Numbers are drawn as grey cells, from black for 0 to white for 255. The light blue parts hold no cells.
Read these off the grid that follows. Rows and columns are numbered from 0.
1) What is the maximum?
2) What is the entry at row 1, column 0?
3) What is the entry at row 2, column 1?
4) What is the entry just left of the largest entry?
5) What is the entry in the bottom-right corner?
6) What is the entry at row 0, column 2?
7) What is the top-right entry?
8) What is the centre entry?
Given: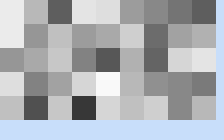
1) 249
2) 235
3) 169
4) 214
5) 184
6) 94
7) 94
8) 87

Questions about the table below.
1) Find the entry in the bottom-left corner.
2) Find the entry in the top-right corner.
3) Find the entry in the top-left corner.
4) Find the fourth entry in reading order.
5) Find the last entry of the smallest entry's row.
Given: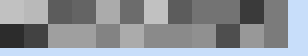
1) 44
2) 123
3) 193
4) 100
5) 123

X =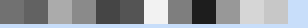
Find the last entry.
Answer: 199
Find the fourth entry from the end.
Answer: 29
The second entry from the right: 214
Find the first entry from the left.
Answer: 113
